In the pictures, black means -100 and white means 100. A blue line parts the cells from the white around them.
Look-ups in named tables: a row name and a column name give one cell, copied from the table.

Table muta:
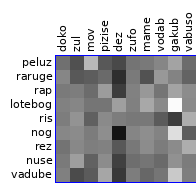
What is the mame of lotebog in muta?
32
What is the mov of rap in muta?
-15
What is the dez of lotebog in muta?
25
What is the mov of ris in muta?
-25
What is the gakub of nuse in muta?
14
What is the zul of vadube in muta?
-41
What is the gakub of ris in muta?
-52
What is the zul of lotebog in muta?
5
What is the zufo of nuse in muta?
-14
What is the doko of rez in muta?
-10
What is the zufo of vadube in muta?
-2
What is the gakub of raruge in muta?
3
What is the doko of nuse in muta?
-4
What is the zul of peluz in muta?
-37
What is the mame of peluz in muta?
-5
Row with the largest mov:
peluz

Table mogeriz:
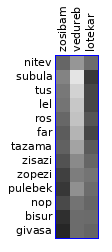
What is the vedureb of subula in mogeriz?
79
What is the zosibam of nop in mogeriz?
-43
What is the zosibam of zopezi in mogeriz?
-50
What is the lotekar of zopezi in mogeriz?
-9
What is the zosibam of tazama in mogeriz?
-24
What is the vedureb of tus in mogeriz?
65
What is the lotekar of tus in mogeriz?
-45
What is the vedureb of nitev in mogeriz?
18
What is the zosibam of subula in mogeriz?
3
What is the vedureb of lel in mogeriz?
56
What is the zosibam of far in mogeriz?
-28
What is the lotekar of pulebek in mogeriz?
-15
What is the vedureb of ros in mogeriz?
52
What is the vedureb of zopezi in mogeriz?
-2
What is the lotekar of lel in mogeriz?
-45
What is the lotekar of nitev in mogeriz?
-15

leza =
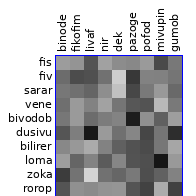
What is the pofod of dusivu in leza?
-45
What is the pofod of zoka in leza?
-39
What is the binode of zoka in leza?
-53
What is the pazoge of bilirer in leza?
-36
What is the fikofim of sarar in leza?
-12
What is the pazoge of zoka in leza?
-5
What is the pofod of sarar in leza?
-5
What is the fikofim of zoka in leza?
-10
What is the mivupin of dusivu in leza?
-8
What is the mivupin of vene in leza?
45
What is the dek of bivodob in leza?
3
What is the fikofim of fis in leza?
16
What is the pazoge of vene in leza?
-32
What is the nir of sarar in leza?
11
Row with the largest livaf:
zoka

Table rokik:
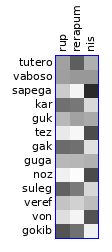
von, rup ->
74
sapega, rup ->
59
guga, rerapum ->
43
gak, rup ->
-16
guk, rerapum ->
27
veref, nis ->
48
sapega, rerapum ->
91
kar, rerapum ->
-7
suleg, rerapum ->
-4

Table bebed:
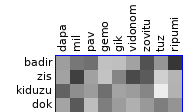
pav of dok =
49
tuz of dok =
-1
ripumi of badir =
-58
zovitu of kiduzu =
5
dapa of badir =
24
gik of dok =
22
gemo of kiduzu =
-13
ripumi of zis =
41
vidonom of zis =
-42
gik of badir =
50
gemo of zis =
53
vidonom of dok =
38
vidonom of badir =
27
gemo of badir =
51
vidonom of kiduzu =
22
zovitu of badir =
-36
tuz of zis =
63
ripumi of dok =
16
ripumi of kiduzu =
40
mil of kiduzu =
11
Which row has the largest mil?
kiduzu

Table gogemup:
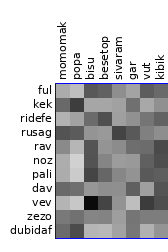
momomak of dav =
-18
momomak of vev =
41
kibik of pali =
-26
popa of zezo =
-11
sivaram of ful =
11
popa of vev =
56
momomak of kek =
-18
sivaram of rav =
10
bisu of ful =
-31
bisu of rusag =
16
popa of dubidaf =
-40
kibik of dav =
-34
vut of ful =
-27
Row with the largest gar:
vev

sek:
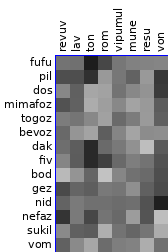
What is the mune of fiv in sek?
-1
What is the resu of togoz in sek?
21
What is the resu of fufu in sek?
3
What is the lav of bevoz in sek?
17
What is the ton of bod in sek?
-21
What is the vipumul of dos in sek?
-10
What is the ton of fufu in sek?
-77
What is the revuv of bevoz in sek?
-18
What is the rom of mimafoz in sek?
24
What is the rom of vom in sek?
-15
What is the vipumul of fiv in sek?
-18
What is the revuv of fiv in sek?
4
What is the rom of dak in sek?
-17
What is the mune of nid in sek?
-13
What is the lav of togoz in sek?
-8
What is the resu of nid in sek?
-36
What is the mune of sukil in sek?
-20
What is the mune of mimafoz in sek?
28

